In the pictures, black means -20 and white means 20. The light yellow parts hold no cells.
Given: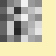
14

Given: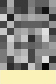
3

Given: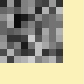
-4

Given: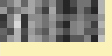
8

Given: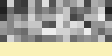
9
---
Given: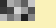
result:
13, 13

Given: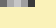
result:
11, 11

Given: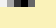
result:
-12, 18

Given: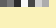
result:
19, 19

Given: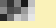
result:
-6, 16

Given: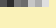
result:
-3, 15
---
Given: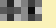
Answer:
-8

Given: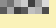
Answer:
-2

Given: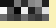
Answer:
-7

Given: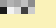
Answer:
8

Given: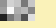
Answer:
19

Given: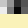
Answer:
3
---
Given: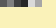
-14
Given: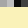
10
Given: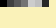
12
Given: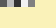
-12
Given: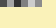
0
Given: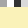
20
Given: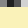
-15
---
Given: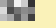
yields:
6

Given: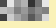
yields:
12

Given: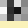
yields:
-11

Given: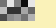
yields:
2

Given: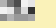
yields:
8

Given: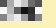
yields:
13

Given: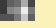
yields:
-7
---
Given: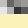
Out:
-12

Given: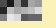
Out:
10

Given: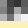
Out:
6

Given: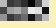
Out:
15

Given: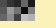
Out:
-18

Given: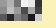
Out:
6

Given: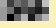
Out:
-16

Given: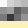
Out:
-5

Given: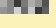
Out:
-11
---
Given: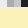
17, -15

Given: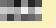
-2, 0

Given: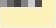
4, -8

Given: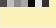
-8, -12

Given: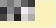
3, 7

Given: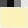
-8, 16

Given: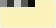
2, -18
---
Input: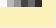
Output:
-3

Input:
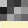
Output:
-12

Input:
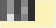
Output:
1

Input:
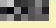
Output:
1

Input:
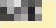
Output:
-7

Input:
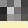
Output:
6
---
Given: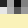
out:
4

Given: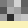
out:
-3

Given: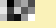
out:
2

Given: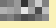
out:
10

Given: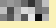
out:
0

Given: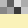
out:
11

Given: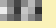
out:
-13

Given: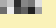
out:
5

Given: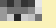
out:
14
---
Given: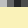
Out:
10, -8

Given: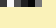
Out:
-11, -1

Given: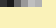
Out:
-12, 8

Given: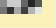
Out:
2, 16

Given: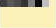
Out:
-10, 10

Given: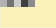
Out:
8, 2

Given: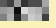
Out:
-6, -10

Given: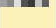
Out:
5, -5
